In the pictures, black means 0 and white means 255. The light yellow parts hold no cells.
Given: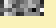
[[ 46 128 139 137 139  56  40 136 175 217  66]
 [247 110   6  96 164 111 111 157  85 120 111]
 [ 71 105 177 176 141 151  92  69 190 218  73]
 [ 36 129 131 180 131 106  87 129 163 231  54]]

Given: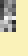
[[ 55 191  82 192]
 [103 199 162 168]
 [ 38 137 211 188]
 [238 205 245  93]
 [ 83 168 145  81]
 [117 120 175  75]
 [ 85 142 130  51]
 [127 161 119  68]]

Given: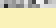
[[214 216 220 227 139 159 135 206 133 124 152 157  36 188]
 [202 186 101 236 247  68 144 228 159 192 150 171 158 199]]

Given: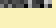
[[ 42 151   5  76  73 166   7  83  84  55 139  56 131]
 [169 201  45  49  69 184  90  56  74  81  51  94  73]]

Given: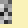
[[107  48 193]
 [178 206 157]
 [ 60 179  27]
 [174  59 193]
 [155 133 219]
 [ 85 159 151]]

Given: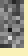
[[122 107 169  69  59  53]
 [106 165 138 103 157 120]
 [142 145 102 219 117 104]
 [118  70  85 128 148 149]
 [ 77 152 147  20 122 100]
 [121 131 132 101 160 103]
 [145  66 105 123  88 113]
 [104 169 139 103 157 121]
 [110  62  69 112 143 140]
 [135  74  93 160  82 159]
 [146  68 109 121  86 109]
 [ 83  63  38  85 124 106]]
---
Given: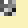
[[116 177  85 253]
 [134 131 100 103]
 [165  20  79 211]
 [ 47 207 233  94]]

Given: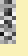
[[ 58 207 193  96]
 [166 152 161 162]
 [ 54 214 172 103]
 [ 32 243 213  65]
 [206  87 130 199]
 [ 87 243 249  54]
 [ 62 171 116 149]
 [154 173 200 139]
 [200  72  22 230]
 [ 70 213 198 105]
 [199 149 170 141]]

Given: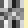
[[ 91 212  96 238 167  30]
 [ 91 212  93 240 165  29]
 [147 126 182 187  77 136]
 [121 147  70 119 146 219]
 [188 148 179  87 176 123]
 [ 96 216  96 246 169  28]
 [ 91 213  94 235 167  32]]

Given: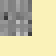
[[146 107 139 151 128 131 167 135]
 [144 112 139 150 128 131 161 135]
 [144 113 139 150 128 131 157 135]
 [134 142 131  91 142 131 119 130]
 [136 136 128  57 153 131 112 118]
 [166  82 149 150 128 125 188 138]
 [137 127 137 138 128 131 138 135]
 [144 111 139 150 128 131 163 135]
 [181  62 157 150 128 114 197 143]]

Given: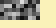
[[110  55  53  79  82 117 131 219 154  31]
 [ 33 189 135 195 197  24 160 121  13  63]
 [ 67 178 141  75 102  74  98  23  90 139]
 [ 89 114  25 145 169 194 172  84  93 138]
 [161  27 107 135  76 157  62  14  44 190]]

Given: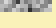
[[139 121 165 214 186 123  62 174 126 151 177 148 190]
 [138 210 185 179 153 127 206 183 179 102 176 195 135]
 [191 191 177 127 148 203 178 133 168  47 120 121 161]]
